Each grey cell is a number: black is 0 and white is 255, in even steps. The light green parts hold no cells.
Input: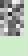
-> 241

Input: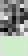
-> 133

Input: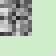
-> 156

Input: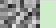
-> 175

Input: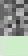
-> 171

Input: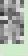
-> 110

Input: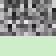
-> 91

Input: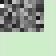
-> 141
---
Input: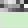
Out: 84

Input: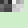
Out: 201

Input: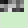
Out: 62

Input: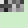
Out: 184

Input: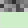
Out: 75

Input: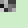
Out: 48

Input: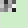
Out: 131

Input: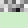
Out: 25

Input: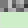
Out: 108

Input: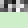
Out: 249
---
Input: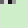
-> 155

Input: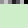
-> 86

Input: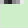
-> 133

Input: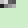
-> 97

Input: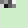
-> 92

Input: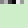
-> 131

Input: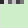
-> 96

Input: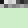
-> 73
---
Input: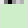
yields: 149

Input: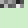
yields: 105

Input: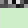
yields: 27

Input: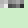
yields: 92

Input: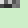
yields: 44

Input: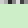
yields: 220

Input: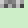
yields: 108

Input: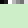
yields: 142
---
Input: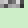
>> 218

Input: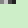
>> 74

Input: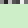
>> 238

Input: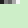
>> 169

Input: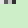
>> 198

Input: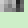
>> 30

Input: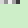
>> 160

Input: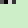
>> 218

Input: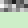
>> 83
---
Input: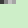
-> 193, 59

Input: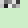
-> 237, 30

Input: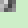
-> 216, 64

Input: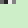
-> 236, 36

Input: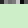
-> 198, 10

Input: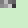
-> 202, 56

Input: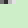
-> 226, 48

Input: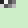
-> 242, 34
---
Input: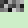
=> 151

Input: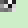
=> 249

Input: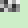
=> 166

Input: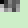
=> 89

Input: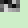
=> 188

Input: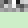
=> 197

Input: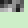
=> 130

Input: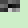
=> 99

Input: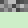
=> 80
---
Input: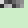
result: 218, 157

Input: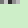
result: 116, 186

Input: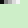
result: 12, 244

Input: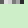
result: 94, 42

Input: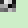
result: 47, 147

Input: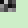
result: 13, 130

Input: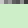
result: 200, 59

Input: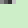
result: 138, 195

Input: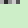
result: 175, 85

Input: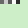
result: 104, 44
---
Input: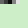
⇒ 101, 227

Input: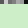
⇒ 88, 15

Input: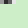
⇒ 156, 230

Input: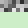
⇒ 184, 62

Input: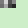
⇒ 122, 38

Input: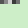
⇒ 84, 111

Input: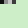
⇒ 14, 59

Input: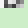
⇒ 245, 205

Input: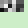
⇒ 142, 103
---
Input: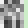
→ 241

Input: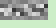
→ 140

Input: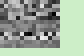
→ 159

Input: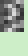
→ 75

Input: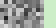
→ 199

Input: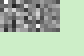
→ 89
